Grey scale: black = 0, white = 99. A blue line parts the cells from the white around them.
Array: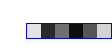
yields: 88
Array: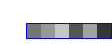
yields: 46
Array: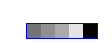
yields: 45
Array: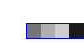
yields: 46
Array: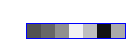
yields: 32
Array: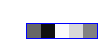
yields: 40
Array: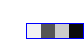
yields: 94
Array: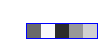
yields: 41
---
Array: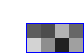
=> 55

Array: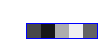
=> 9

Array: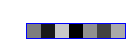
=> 10

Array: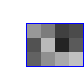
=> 56

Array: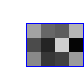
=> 21

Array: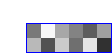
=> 32

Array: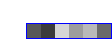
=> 23
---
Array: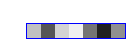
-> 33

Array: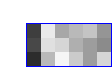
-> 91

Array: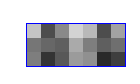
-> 30

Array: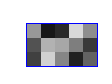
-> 9

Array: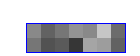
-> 38

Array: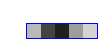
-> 26

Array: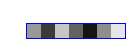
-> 23
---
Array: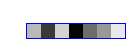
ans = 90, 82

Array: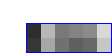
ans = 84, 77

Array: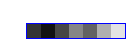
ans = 88, 68

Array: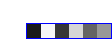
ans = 96, 83

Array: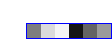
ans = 95, 85

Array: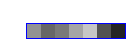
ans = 77, 64
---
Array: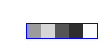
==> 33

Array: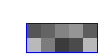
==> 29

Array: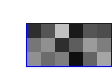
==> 10

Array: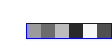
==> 31

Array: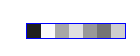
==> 45

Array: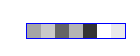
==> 39

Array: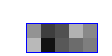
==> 24

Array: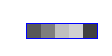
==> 34

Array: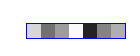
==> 44

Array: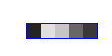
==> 22
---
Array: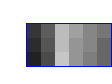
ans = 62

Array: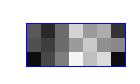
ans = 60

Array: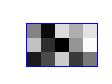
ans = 85

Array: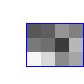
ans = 37

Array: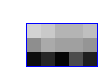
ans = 70

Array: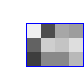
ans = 30

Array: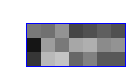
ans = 31
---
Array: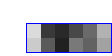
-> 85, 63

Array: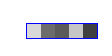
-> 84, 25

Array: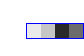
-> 91, 42

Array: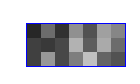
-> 15, 32

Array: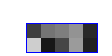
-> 24, 13

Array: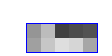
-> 58, 65

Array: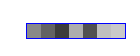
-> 53, 78

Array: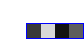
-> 22, 36

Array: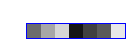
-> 42, 90

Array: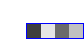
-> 24, 75
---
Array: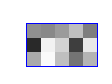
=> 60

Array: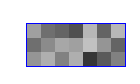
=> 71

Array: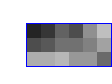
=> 30

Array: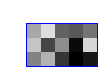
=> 38

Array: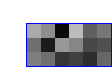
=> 73

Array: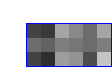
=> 53

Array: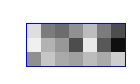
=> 73

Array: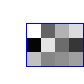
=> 39
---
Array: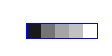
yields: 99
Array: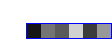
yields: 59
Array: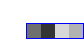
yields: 69
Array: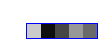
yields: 41
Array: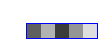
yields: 86
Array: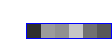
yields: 34
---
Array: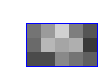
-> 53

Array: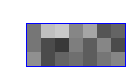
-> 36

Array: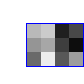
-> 92

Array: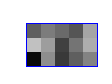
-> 22

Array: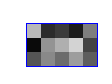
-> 42

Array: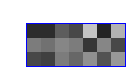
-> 56

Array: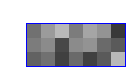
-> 25
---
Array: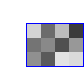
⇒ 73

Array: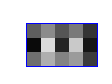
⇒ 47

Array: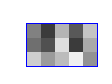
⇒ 34

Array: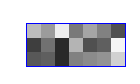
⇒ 50

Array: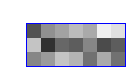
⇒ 93

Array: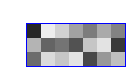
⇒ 66

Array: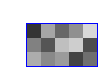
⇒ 56
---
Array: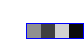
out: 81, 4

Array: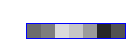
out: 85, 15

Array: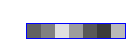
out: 87, 23

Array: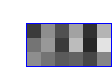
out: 88, 15

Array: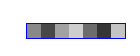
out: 80, 21

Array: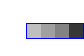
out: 74, 21

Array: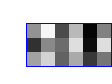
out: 96, 2

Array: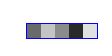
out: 87, 16

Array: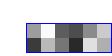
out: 97, 16

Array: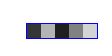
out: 82, 12
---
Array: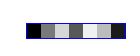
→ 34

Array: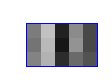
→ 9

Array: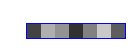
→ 19

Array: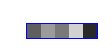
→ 47

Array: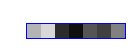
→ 6

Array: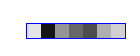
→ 40

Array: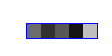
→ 34
